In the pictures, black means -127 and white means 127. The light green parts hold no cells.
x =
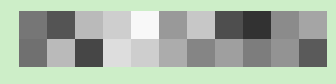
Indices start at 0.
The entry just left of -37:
19
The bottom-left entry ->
-15
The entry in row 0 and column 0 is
-9
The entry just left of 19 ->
-2
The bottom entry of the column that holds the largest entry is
78
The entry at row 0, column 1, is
-43
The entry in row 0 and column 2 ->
58

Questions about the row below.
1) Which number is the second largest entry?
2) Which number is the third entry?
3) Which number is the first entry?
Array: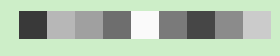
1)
75
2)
32
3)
-70
